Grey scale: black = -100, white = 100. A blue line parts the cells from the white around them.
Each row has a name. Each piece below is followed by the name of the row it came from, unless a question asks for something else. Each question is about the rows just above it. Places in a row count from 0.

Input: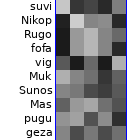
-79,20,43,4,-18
Rugo
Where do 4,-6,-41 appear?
Sunos
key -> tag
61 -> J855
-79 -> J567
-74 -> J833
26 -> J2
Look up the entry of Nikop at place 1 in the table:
J855
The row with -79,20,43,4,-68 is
fofa

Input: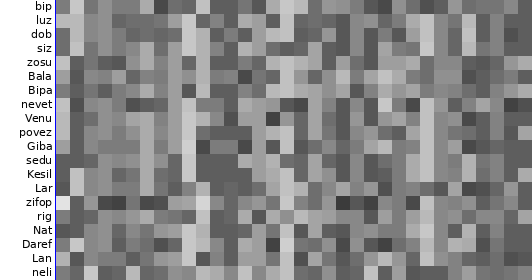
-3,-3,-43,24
Giba
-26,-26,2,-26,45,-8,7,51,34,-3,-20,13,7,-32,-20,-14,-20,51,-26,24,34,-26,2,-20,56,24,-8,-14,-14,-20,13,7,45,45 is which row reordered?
luz
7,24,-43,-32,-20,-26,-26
Giba
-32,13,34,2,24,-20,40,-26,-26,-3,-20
zosu
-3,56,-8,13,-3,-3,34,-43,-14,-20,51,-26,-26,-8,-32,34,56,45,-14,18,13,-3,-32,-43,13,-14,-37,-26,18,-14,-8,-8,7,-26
bip
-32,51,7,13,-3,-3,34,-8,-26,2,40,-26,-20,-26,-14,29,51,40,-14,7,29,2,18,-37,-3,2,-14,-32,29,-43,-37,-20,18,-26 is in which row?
Lar
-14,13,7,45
neli

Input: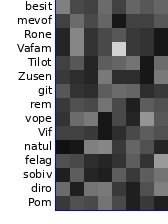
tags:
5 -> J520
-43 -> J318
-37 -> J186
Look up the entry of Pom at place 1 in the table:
J186
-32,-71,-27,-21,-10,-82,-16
Tilot
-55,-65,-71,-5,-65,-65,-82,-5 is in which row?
Zusen
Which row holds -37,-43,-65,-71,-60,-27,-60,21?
felag
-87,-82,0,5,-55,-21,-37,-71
natul

